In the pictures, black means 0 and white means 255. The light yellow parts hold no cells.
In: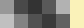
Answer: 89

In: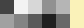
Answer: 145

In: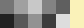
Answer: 131

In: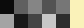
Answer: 82

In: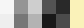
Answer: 83

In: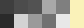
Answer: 168
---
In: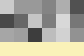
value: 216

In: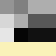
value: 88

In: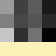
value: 85

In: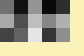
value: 135

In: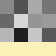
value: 149

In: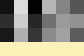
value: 154
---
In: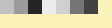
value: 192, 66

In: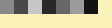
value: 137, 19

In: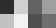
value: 45, 111

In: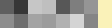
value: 95, 133

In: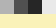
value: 179, 233

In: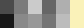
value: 75, 188
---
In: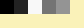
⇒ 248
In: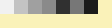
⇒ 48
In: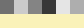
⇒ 55
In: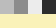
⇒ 140
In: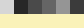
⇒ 101
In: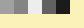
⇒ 237
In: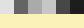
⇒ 198
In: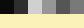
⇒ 150
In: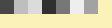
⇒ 119
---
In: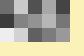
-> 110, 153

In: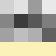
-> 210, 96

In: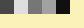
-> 71, 16

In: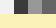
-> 241, 101

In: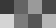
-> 56, 181

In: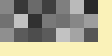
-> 135, 85

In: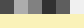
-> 75, 240
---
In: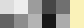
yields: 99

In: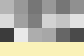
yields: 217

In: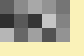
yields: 47

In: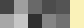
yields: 167

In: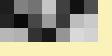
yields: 36

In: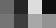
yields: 117

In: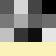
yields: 121
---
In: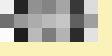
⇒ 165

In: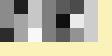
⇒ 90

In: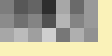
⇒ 167

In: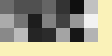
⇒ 51

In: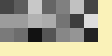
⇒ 128

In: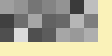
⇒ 147

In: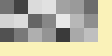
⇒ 162

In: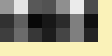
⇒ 143

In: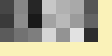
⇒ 177

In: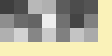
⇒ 92
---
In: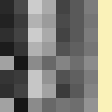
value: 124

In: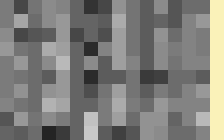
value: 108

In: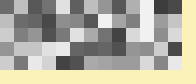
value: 73

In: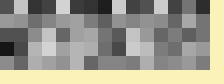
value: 45

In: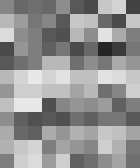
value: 66
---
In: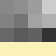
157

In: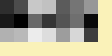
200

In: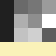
118

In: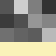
126

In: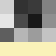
58

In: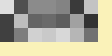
139

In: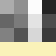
252

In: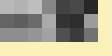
190
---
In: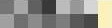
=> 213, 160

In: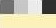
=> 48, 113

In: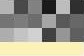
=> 47, 173

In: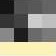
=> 100, 136

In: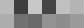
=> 180, 173

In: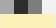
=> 242, 168

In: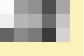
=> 166, 100

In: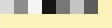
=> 92, 218

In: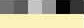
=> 52, 113

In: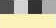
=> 171, 79
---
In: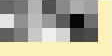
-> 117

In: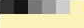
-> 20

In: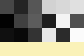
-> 36

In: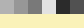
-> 151

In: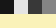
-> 228

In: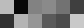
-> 8

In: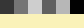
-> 117

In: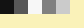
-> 87
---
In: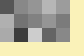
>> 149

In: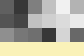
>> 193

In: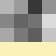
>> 155

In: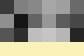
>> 167

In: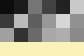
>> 66

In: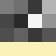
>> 112
